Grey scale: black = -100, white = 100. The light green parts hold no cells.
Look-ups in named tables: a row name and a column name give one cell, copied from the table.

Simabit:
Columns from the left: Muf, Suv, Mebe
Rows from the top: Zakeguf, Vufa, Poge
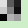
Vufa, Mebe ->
-88
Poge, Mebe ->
23
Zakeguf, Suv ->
-29
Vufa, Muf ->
59
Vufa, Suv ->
0
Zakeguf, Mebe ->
-76
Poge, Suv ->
40
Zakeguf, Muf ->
76
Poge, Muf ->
-95

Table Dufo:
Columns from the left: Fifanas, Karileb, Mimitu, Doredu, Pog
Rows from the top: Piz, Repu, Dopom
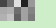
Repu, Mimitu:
-14
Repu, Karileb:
38
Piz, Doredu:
-74
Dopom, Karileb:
53
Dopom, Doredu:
27
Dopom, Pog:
-4
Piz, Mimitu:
75
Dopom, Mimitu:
-24
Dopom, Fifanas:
39
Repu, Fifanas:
33
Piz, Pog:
20
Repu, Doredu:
27
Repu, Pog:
3
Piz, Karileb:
-11
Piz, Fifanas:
-45

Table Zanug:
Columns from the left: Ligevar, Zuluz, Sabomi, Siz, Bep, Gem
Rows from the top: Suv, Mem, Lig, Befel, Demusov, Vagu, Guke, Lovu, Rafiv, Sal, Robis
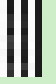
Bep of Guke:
98
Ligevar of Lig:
97
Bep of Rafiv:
97
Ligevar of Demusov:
96
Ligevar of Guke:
96
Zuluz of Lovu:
-70

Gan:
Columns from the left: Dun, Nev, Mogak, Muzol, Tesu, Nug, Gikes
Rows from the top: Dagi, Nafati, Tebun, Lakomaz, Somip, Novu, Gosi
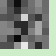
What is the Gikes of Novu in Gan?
-10
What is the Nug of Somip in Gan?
31
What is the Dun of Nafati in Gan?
-6
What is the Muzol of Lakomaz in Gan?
-68
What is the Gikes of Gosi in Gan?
-10
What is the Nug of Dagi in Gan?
11
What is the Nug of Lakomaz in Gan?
30
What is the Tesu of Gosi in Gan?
-12
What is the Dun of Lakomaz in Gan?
4
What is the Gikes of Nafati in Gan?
-15
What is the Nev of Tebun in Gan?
-38
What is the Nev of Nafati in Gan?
-36
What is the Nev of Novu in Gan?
-50
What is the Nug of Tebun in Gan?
-57
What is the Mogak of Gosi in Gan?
17

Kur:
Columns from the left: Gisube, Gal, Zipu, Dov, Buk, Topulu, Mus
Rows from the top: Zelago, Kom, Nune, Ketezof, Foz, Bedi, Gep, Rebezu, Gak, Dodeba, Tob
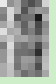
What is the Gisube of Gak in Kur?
18
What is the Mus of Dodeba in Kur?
49
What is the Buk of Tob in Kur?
0
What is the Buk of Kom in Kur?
5
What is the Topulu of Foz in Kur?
-34
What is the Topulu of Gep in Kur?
-40
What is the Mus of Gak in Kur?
45
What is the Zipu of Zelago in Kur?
30
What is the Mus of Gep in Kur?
14
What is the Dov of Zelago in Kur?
-18
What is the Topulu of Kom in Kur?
21
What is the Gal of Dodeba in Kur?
53

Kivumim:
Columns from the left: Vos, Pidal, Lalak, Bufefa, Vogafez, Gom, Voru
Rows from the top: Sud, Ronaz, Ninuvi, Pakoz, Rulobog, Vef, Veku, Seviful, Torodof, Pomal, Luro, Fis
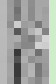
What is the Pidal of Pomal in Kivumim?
28
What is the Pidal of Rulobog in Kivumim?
31
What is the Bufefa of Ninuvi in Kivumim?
32
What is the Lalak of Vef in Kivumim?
36
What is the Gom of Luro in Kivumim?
-5
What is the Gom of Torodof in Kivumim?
21
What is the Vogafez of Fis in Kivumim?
20
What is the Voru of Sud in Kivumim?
30
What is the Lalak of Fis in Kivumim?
-47
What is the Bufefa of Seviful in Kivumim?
29
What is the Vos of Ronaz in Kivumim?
45
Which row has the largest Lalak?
Pakoz

